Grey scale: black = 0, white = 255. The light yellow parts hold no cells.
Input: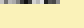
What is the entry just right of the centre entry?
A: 209
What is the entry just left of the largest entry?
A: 183
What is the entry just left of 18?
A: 61

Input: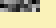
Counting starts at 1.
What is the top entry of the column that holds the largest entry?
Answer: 4
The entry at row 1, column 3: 157
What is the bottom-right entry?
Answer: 44
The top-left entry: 113
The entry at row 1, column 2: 170
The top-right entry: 68
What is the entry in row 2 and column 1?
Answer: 4
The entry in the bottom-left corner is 182
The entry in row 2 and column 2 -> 44

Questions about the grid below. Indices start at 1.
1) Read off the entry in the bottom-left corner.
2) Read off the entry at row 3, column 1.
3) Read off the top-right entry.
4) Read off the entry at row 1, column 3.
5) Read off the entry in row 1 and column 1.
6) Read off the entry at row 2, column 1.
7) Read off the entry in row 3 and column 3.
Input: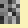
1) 52
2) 136
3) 194
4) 52
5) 136
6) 39
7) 52

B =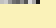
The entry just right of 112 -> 99
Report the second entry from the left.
204
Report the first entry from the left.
192

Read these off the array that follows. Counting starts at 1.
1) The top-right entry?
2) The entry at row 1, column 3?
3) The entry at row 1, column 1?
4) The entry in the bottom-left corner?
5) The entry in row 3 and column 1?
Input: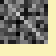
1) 107
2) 107
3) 17
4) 30
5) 120

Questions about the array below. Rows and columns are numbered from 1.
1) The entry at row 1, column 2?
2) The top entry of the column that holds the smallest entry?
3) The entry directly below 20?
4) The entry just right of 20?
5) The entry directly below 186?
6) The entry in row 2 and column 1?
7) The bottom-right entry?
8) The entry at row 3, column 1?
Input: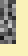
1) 158
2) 117
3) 101
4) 143
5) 86
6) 117
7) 47
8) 71

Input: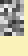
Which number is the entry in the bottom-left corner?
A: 181
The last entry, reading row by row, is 139
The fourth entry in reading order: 181
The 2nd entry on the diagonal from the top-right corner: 80
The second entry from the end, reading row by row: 153
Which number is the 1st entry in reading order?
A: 51
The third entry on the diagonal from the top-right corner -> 80
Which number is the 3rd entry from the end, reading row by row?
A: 223
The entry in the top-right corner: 195
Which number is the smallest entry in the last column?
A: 66
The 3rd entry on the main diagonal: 238

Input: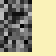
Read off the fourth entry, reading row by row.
74
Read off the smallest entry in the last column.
15
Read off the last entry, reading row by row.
31
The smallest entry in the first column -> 31
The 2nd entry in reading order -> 15
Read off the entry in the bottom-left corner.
132
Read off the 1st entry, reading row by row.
159
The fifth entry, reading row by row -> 146
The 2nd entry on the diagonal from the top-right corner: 171
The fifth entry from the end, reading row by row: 90
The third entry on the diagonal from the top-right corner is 45
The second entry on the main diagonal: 186
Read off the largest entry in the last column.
186
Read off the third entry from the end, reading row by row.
118

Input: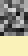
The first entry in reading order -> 144
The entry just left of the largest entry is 201
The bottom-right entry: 170
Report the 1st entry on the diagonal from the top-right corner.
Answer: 170
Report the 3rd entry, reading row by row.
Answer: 73
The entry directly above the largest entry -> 116
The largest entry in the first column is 185
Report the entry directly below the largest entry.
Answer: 130
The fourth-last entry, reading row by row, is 130
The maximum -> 216
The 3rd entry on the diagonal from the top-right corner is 85
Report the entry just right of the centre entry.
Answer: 185
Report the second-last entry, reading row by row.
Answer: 85
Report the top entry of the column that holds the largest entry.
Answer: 170
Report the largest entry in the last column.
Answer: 185

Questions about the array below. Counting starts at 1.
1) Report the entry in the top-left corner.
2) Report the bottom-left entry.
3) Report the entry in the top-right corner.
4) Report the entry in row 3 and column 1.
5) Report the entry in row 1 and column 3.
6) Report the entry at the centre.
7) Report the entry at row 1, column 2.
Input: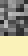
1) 120
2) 120
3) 47
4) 176
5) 161
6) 136
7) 104

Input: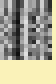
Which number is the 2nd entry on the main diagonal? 124
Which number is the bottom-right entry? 44
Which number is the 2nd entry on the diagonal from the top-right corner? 109
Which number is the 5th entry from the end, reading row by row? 167
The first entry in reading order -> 180
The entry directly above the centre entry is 207
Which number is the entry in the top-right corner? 44
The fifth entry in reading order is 44
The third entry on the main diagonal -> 192
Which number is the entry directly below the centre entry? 207
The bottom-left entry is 180
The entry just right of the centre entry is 83
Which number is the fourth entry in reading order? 109
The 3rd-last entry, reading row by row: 207
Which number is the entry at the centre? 207
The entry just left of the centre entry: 167

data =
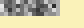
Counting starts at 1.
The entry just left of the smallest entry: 200
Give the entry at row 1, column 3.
88
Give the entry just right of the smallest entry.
174
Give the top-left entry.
158
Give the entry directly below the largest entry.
216
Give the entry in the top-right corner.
174
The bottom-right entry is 174
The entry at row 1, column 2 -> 114
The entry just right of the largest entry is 88
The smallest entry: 43
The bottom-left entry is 158
